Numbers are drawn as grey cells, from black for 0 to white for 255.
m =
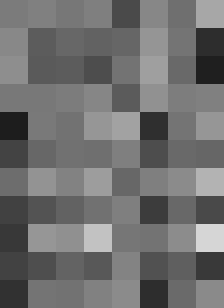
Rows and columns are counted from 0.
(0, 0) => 123
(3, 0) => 120
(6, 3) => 157
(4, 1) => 121
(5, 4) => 127
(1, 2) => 103
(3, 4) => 91
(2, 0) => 142
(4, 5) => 47
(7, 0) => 65
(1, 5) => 149
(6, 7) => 179
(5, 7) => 102
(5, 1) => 103
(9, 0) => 66
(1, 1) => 92
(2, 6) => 105
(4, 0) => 29
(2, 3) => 77
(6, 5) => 127
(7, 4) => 127
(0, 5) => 135
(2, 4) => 115
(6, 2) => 130

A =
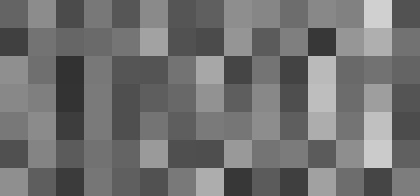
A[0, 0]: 100
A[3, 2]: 51
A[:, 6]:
[85, 81, 115, 104, 94, 79, 121]
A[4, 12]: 116
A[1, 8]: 149
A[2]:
[143, 111, 50, 120, 85, 84, 115, 167, 69, 116, 67, 186, 105, 114, 100]
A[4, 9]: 141
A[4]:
[120, 139, 61, 122, 79, 116, 94, 122, 118, 141, 94, 173, 116, 192, 76]
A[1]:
[64, 115, 102, 106, 117, 162, 81, 75, 149, 91, 127, 55, 150, 175, 114]
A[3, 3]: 122
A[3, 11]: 190
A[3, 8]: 94
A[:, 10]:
[109, 127, 67, 78, 94, 123, 63]
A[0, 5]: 138
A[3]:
[136, 127, 51, 122, 79, 94, 104, 146, 94, 136, 78, 190, 108, 158, 84]
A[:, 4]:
[86, 117, 85, 79, 79, 100, 95]
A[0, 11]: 136
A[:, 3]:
[120, 106, 120, 122, 122, 114, 118]
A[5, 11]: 91
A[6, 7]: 173
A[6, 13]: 69
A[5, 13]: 203
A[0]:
[100, 140, 75, 120, 86, 138, 85, 95, 142, 134, 109, 136, 129, 208, 82]
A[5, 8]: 153

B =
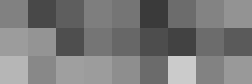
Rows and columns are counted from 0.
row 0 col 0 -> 129
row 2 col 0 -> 182
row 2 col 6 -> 203
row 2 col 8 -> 153
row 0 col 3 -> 126
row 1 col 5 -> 77
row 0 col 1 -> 72
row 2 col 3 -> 156
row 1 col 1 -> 148

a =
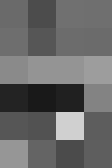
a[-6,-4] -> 106
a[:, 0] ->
[106, 110, 138, 35, 86, 150]
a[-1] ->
[150, 100, 75, 94]
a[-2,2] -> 208
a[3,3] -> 131
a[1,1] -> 86

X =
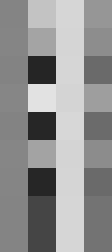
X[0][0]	132
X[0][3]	150
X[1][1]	164
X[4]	[131, 38, 215, 107]
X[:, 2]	[214, 213, 214, 212, 215, 212, 213, 214, 214]
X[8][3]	115
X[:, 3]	[150, 141, 106, 158, 107, 140, 106, 115, 115]

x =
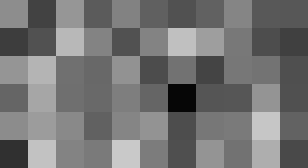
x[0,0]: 141
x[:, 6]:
[81, 192, 114, 6, 77, 79]
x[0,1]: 66
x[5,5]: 124
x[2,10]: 79
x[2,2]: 112
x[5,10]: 73
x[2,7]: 68
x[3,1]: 166
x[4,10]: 98
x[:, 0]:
[141, 61, 149, 101, 140, 48]
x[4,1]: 156
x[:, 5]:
[96, 131, 76, 101, 147, 124]
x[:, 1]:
[66, 81, 180, 166, 156, 194]
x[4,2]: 137
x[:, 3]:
[91, 131, 104, 105, 97, 122]
